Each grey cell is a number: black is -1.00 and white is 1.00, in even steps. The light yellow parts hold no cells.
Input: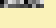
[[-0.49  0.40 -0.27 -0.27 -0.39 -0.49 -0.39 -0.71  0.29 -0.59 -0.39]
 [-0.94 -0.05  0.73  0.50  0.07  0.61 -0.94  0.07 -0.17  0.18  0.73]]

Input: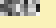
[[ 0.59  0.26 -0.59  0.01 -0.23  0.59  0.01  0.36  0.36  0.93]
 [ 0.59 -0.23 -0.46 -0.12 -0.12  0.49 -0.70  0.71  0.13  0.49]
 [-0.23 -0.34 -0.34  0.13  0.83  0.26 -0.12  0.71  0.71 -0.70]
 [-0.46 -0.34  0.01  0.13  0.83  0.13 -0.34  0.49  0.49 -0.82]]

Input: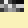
[[-0.56  0.85 -0.43 -0.79 -0.92 -0.92]
 [-0.56 -0.09  0.26  0.13 -0.33 -0.67]
 [ 0.38  0.02  0.75 -0.09  0.62  0.62]]

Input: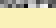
[[ 0.38  0.13 -0.46  0.26 -0.34 -0.10 -0.91  0.69  0.69  0.13  0.82  0.93
  -0.59 -0.10]
 [-0.23  0.02  0.26 -0.10  0.48  0.26  0.02  0.48  0.38 -0.46 -0.10  0.13
  -0.23 -0.34]]

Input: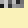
[[-0.80  0.58 -0.60  0.22  0.11 -0.01]
 [ 0.32  0.58 -0.24  0.45 -0.70 -0.12]]

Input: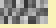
[[-0.28  0.29 -0.38  0.41 -0.03 -0.38 -0.03  0.29  0.41 -0.28 -0.16 -0.28]
 [-0.16  0.29 -0.28  0.07  0.19 -0.28 -0.28  0.29  0.19 -0.03 -0.28 -0.38]
 [ 0.52 -0.16 -0.03 -0.48  0.65  0.29 -0.60 -0.03 -0.28  0.52  0.07  0.29]
 [ 0.52 -0.03  0.07 -0.48  0.52  0.41 -0.60 -0.16 -0.38  0.52  0.19  0.52]
 [ 0.19 -0.48  0.41 -0.16 -0.38  0.41  0.65 -0.38 -0.38  0.07  0.52  0.41]
 [ 0.29 -0.48  0.52 -0.16 -0.28  0.29  0.52 -0.48 -0.48  0.07  0.52  0.41]]

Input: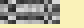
[[ 0.34  0.57 -0.59 -0.70  0.69  0.69  0.57  0.46  0.69  0.34  0.57 -0.59
   0.34 -0.46 -0.46]
 [ 0.57  0.23 -0.46 -0.59  0.57  0.57  0.46  0.34  0.46  0.46  0.34 -0.59
   0.46 -0.33 -0.46]
 [ 0.23  0.34 -0.33 -0.59  0.23  0.34  0.57  0.23  0.46  0.34  0.46 -0.33
   0.46 -0.22 -0.33]
 [-0.09  0.01  0.13  0.13 -0.09  0.01 -0.09 -0.22 -0.09 -0.09  0.01  0.13
  -0.22  0.01  0.01]
 [-0.46 -0.70  0.34  0.69 -0.46 -0.59 -0.46 -0.33 -0.46 -0.33 -0.59  0.23
  -0.46  0.69  0.69]
 [-0.59 -0.70  0.69  0.57 -0.59 -0.46 -0.59 -0.33 -0.33 -0.59 -0.70  0.46
  -0.46  0.69  0.46]]

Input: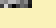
[[-0.52  0.69 -0.40 -0.97 -0.52 -0.17 -0.30 -0.85]
 [ 0.19  0.06  0.45  0.45  0.19 -0.17  0.06 -0.75]]

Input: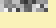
[[ 0.59  0.91 -0.12  0.81 -0.48  0.49 -0.12 -0.24  0.69  0.24  0.24 -0.36]
 [ 0.49  0.14  0.01  0.49  0.49 -0.36 -0.58 -0.12 -0.48  0.14  0.24  0.14]
 [ 0.59  0.01  0.14  0.01  0.36  0.36 -0.24 -0.24  0.59  0.81 -0.36  0.69]]
